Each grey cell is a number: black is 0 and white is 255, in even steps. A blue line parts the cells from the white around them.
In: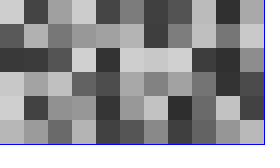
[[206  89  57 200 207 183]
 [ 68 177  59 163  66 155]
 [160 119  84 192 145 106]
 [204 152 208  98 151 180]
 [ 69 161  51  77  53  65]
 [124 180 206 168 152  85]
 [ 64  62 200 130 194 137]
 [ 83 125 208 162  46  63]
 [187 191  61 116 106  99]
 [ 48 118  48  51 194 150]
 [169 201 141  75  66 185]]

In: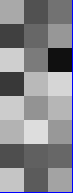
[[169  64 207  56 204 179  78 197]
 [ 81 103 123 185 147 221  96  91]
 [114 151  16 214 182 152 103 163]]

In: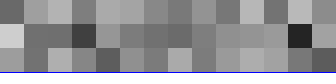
[[105 206 157]
 [159 112 114]
 [179 111 175]
 [126  64 134]
 [170 150  93]
 [164 124 144]
 [136 113 123]
 [121 107 170]
 [147 126 124]
 [119 144 154]
 [183 148 173]
 [115 154 162]
 [185  36 120]
 [140 162  92]]

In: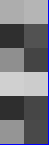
[[173  47 143 208  46 149]
 [181  82  68 204  70  73]]

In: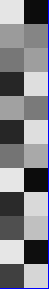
[[229 155 119  38 161  38 116 230  42  79 230  64]
 [ 12 133 158 222 122 222 169  12 217 192  14 214]]

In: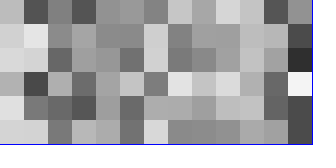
[[188 209 217 178 224 212]
 [ 83 229 212  73 121 211]
 [128 139 103 175 105 121]
 [ 84 165 159 108  86 184]
 [146 139 151 164 158 172]
 [153 138 113 196 106 114]
 [131 207 209 125 173 216]
 [198 130 122 227 172 138]
 [167 160 137 196 159 140]
 [214 159 161 219 190 145]
 [196 189 194 177 194 170]
 [ 85 183 162 104 100 161]
 [146  75  47 244  75  75]]

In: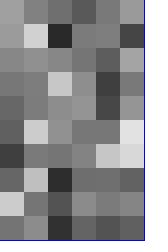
[[160 155 135 119 103  96  63 102 204 116]
 [129 209 144 125 124 204 122 191 117 140]
 [111  41 135 199 141 145 117  45  83  49]
 [ 89 123 117 142 148 119 131 110 139 100]
 [121 126  93  63  71 119 198 111 123  83]
 [154  69 164 121 149 226 216  98 133  96]]

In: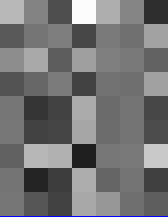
[[184  89 141  83 118 119  97 116 118]
 [131 117 169 103  53  66 183  35  86]
 [ 78 125  93 123  65  69 177  61  65]
 [252  71 159  66 171 165  31 173 168]
 [174 122 127 114 107 108 119 101 151]
 [133 112 120 111 115 116 121 115 110]
 [ 46 162  98 161  70  76 201  64  94]]

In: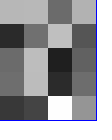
[[183  42 107 110  56]
 [184 112 189 188  68]
 [107 191  31  43 254]
 [178  85  97 109 149]]
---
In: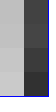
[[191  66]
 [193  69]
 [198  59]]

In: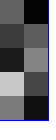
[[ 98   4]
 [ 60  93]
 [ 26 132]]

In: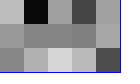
[[190  10]
 [153 133]
 [135 177]]

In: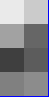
[[234 203]
 [162 102]
 [ 63  92]]

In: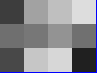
[[ 61 162]
 [111 119]
 [ 72 198]]

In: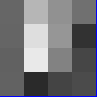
[[102 182]
 [101 222]
 [ 97 233]]

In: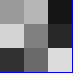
[[154 182]
 [213 128]
 [ 50 105]]

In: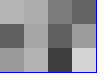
[[181 173]
 [ 97 166]
 [154 178]]

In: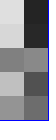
[[223  36]
 [215  40]
 [128 137]]
